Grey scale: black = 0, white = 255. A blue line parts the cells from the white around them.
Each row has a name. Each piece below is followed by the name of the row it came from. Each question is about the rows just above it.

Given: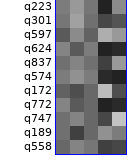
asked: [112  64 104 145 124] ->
q189
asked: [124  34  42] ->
q624
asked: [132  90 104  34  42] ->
q772
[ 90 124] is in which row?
q624

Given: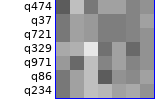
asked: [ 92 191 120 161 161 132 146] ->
q474
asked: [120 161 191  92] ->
q86

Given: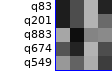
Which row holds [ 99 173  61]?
q549
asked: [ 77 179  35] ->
q83
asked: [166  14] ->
q883

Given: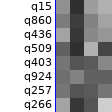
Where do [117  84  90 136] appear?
q403
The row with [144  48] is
q15
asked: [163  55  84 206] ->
q266
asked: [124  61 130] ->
q860
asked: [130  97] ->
q924

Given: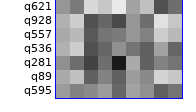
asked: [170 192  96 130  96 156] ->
q89
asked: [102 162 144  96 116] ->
q595

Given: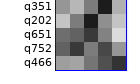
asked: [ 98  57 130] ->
q651
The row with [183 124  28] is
q351
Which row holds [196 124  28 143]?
q202
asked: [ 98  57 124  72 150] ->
q752
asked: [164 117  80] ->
q466

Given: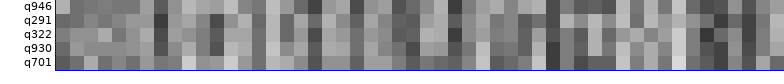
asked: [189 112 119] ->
q930
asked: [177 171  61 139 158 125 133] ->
q322

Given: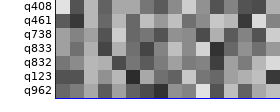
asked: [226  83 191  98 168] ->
q962
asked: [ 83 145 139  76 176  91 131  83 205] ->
q738
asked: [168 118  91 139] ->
q408
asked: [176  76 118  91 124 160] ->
q832

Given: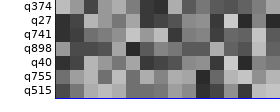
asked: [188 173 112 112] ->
q515
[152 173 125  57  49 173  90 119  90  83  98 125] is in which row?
q374
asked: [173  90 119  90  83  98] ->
q374
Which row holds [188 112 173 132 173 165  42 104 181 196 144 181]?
q755
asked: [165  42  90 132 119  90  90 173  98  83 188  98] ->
q898
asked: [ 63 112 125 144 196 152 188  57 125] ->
q741
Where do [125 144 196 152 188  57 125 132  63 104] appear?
q741

